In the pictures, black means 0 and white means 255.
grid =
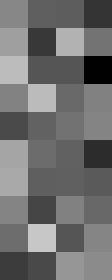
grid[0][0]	135
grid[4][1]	98
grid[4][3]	132
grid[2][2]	85
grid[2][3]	1
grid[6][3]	90
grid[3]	[130, 187, 105, 129]
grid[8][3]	133
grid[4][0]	74
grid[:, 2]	[93, 178, 85, 105, 114, 97, 96, 129, 85, 150]
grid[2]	[188, 85, 85, 1]
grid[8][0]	109
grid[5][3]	44

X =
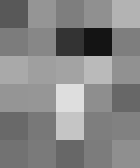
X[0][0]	88
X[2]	[169, 159, 163, 186, 145]
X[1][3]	20
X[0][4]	179
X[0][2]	126
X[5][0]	114
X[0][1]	149
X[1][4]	126

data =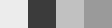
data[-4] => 236
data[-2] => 193

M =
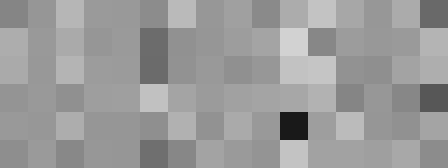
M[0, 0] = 133
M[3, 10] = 167
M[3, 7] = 155
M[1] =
[173, 153, 170, 150, 154, 108, 145, 150, 157, 164, 210, 135, 156, 152, 154, 180]
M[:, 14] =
[171, 154, 163, 135, 145, 168]
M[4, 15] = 164
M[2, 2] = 180
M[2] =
[170, 152, 180, 156, 155, 107, 146, 153, 144, 151, 194, 197, 146, 143, 163, 174]
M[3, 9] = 164
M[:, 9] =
[138, 164, 151, 164, 153, 148]
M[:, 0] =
[133, 173, 170, 148, 153, 142]
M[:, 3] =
[154, 150, 156, 158, 150, 151]
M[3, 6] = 164
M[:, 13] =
[151, 152, 143, 151, 150, 159]
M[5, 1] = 154
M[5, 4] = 150
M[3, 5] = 193
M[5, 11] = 162
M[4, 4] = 150
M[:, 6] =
[186, 145, 146, 164, 177, 135]
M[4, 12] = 187
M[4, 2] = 173
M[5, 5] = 111

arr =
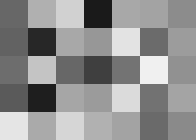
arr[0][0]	103
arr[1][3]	151
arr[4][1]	170
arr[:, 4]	[168, 227, 115, 219, 163]
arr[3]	[90, 30, 166, 155, 219, 114, 164]
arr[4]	[229, 170, 214, 177, 163, 106, 138]
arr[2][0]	109
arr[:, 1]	[176, 39, 196, 30, 170]

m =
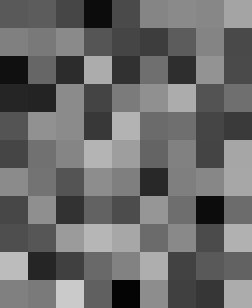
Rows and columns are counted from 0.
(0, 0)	89
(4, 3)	56
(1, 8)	73
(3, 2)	139
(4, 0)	84
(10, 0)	128
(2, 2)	44
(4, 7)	69
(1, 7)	132
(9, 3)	105
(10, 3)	96
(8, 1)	86
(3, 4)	123
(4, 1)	145
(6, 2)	84
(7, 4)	76
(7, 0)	71
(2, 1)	102
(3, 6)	172
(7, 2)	50
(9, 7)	89
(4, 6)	111
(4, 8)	58
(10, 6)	64
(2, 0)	16
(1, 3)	85
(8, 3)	182
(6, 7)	135

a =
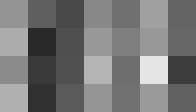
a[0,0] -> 148
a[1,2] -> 79
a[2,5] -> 229
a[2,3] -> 180
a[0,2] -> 73
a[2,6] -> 61
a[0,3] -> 136
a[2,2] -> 80

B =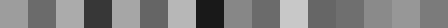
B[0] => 157
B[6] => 183
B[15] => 123
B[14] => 151
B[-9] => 25
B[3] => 55
